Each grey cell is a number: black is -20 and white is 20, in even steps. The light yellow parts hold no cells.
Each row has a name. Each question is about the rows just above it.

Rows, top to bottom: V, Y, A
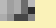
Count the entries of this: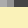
4
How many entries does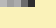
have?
5
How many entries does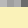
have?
4
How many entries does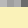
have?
4
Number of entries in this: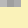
3
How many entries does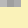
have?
3
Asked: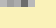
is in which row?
V

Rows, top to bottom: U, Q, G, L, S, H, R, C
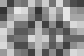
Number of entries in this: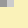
2
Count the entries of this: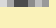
7

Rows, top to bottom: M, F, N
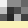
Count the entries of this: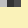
3
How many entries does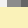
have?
4
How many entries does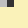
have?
2
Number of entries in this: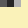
3

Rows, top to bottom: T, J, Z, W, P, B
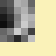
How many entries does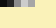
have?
5
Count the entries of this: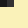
2
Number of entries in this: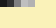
5
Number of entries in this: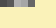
5

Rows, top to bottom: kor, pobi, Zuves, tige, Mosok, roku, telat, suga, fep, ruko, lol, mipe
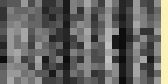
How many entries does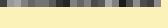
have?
23
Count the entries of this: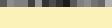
16
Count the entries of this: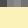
4
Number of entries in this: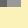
3
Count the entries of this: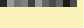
11

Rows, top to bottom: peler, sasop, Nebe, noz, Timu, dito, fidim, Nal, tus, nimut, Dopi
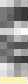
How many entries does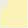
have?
1
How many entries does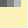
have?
3
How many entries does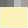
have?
4

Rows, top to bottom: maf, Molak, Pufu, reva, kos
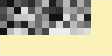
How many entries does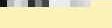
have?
13
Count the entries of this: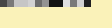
13

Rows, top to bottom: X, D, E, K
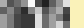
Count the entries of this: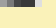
6
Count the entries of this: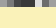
8
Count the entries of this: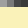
4
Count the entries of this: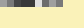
9

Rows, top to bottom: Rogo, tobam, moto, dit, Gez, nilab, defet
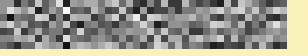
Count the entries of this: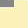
2
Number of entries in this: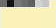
7
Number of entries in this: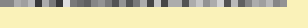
41

